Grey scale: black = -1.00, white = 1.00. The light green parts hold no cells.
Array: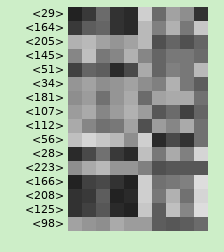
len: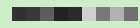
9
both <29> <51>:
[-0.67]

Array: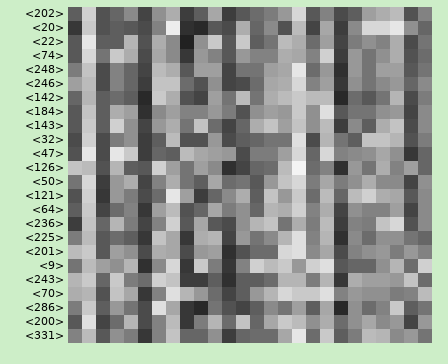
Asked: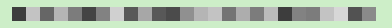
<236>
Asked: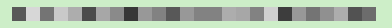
<74>
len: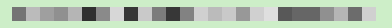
26
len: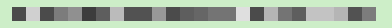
26

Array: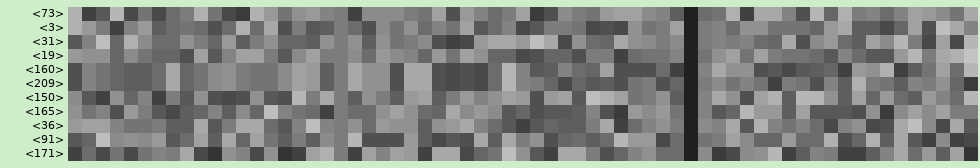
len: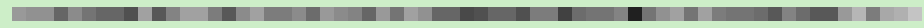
65
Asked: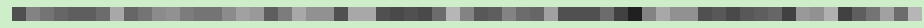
<160>
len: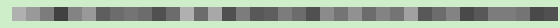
39

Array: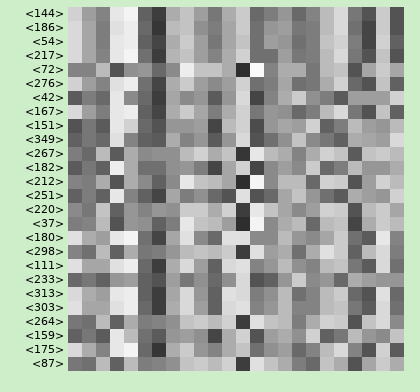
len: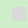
1
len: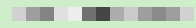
13
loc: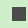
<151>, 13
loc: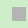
<217>, 7
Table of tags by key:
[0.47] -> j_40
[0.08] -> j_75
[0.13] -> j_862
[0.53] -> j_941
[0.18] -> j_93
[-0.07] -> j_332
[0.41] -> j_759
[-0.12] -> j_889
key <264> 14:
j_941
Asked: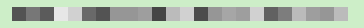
<151>

